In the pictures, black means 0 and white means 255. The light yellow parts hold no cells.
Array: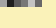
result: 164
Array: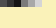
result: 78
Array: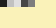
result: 29
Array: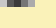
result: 200
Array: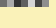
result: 110
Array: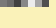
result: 121
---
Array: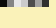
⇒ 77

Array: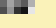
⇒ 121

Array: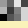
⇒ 99

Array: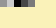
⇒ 5

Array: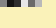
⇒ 231

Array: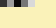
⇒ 10

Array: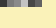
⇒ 195

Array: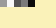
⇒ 83

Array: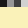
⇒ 151
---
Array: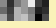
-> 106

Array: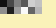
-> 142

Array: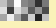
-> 222

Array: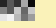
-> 131

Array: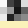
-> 207

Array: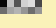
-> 109

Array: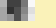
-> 165

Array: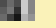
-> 93
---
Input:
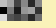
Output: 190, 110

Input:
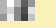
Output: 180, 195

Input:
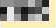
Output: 145, 62

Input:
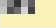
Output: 182, 67

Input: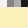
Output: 242, 25

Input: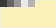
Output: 57, 180
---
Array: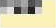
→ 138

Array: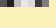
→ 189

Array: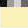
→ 211

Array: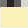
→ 91

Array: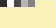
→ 74

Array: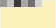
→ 58

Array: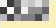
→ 116

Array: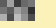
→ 61

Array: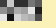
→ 46

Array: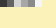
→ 213
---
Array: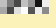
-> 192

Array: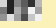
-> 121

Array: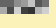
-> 100

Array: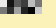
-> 234

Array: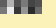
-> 94

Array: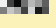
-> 240

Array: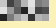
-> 226

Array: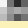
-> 200
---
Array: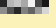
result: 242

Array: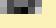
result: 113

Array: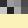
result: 156

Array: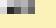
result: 168

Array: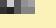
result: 88

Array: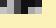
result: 16

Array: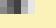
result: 65

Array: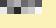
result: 106
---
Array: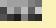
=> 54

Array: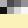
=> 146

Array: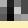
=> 73

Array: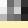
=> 26

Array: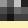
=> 92

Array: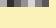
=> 101

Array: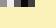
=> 147
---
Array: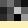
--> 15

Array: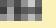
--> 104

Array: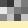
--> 123

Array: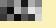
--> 135

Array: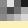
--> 30

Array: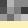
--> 137

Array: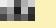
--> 206

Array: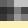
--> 195

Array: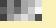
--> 220

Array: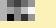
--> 151
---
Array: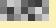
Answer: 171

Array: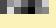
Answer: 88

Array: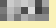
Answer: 163

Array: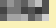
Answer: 119

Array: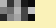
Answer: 180

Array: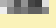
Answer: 107
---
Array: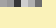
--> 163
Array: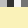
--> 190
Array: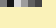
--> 126
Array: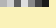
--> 181
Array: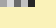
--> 165
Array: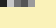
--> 33
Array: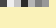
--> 71
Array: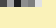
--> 72
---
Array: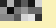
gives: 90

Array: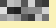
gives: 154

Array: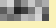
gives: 120

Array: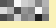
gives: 206

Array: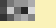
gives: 149

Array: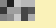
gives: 199

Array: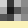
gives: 182

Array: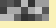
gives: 100
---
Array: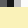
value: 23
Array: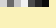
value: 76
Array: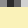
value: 44
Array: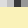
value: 193
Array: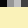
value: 150
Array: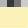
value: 55
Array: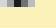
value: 30
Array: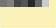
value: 39
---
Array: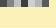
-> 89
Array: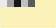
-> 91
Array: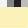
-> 188
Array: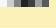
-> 90
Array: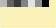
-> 1
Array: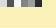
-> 43
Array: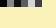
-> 63
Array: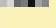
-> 135
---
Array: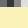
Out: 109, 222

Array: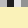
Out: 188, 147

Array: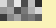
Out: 215, 92

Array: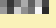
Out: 127, 42

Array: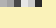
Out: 178, 43

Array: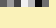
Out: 94, 110
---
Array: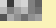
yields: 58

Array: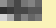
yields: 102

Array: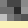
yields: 70

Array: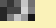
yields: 54

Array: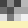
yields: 139

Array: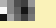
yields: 134
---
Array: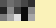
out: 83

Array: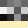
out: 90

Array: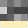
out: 140

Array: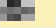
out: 179

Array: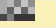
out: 170

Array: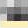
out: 191

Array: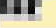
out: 39

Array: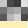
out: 198

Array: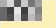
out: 172

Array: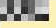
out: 173
